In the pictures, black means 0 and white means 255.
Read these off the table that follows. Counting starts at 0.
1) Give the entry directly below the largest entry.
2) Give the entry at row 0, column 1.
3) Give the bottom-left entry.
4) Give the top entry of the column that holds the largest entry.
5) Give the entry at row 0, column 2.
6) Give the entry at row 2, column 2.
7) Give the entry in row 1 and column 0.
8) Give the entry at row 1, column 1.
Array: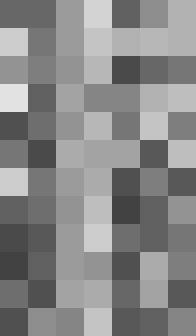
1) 80
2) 103
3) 80
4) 103
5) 155
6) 147
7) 204
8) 118

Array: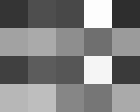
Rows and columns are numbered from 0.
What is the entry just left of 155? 111
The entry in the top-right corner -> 46
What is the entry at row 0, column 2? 72
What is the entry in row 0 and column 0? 52
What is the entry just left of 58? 245
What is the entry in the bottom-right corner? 170

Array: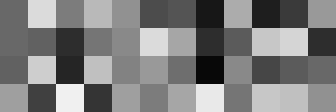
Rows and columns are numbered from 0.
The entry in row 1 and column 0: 104
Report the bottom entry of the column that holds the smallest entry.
233
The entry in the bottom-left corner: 159
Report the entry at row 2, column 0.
97
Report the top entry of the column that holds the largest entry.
124
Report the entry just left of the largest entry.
64
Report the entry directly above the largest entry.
37
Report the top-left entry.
104
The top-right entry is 153
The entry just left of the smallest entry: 110
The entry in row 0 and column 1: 219
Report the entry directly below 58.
213
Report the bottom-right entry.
145

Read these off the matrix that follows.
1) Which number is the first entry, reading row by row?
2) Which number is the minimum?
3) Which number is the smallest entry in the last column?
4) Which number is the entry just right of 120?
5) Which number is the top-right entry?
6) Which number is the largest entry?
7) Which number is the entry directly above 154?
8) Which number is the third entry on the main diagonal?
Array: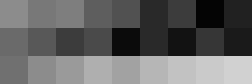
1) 140
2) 4
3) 26
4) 126
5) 33
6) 209
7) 60
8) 154

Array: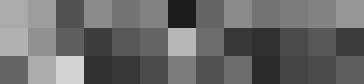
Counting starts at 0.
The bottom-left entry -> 101
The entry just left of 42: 108
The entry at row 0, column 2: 82
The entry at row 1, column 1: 144
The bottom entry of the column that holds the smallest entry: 124
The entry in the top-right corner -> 150
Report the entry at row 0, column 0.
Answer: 170
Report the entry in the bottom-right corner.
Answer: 94
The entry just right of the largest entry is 48

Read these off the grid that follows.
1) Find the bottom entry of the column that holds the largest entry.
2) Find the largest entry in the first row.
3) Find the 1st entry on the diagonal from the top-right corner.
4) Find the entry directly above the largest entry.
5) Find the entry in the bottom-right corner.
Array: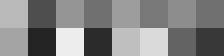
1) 237
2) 185
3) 112
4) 149
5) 56

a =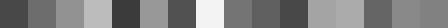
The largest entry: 243
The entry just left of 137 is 101
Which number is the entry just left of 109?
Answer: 72

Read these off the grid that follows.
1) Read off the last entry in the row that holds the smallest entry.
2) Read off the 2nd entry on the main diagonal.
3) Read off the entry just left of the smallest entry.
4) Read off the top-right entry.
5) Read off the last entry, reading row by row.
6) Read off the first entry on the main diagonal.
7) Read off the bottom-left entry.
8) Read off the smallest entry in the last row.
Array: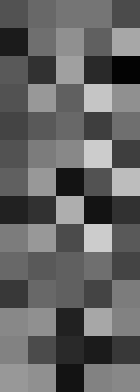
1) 3
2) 111
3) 41
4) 75
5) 136
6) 82
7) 152
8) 19

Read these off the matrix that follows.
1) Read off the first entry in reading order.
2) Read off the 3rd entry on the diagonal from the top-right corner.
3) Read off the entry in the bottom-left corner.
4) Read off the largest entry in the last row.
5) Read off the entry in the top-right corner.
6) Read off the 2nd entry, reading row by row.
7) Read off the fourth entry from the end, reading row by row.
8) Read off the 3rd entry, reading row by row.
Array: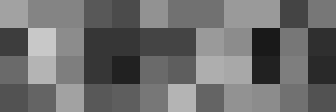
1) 162
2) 33
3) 82
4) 180
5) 119
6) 132
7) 146
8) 132

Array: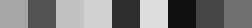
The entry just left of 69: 16
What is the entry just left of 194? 83
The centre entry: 46

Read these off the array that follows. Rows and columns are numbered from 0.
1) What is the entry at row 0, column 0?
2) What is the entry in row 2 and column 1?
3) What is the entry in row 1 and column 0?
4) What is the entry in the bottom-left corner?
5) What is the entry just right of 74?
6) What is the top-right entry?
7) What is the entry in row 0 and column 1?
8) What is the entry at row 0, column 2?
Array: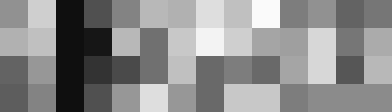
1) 145
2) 151
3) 177
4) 93
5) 112
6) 118
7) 207
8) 15
